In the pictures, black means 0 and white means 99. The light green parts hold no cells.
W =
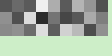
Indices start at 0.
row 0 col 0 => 33
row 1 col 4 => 45
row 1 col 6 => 34
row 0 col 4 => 67
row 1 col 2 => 85
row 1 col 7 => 66
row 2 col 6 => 72
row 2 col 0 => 53

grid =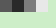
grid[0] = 34
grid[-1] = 90

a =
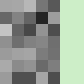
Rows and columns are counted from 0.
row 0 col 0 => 64
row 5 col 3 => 41
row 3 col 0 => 56
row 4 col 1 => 63
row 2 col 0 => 76
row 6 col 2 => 31
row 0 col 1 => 65
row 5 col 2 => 57
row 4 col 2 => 64
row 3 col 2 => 50
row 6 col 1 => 31

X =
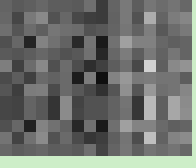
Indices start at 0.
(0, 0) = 39
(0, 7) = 43
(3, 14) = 37
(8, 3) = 34
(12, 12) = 45
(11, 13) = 38
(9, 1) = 26
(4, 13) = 38
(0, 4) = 36
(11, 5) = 41
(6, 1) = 36
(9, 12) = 72
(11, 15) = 54
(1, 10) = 47
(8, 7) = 32
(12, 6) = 35
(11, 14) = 51
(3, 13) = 40
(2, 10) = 46
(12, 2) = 38
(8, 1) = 26
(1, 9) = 38
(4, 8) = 15
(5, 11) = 28
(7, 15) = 52
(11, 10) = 45
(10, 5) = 38
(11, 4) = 32
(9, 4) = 20
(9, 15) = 55
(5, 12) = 81
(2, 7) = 32
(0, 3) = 40
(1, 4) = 32
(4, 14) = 46

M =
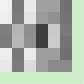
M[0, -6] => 93
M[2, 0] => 49
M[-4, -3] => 24
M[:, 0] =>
[93, 92, 49, 48, 92, 90]
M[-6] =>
[93, 47, 90, 62, 62, 44]
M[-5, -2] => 56
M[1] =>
[92, 48, 88, 60, 56, 45]
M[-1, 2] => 85
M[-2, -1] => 44
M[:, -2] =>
[62, 56, 78, 79, 61, 53]
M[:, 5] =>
[44, 45, 47, 45, 44, 53]

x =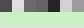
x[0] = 29
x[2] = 41
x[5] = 81
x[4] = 14

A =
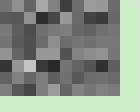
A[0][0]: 45
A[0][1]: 56
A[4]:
[57, 39, 31, 59, 59, 32, 51, 54, 57, 46]
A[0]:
[45, 56, 39, 65, 50, 24, 42, 60, 59, 41]
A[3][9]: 47
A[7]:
[49, 34, 27, 49, 60, 39, 50, 46, 50, 48]
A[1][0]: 35
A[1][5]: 59
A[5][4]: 16
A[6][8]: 44
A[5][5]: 45
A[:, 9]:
[41, 40, 46, 47, 46, 37, 41, 48]
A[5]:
[20, 58, 76, 22, 16, 45, 39, 33, 19, 37]
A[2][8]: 44
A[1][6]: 41
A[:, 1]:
[56, 34, 36, 35, 39, 58, 50, 34]
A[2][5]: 49
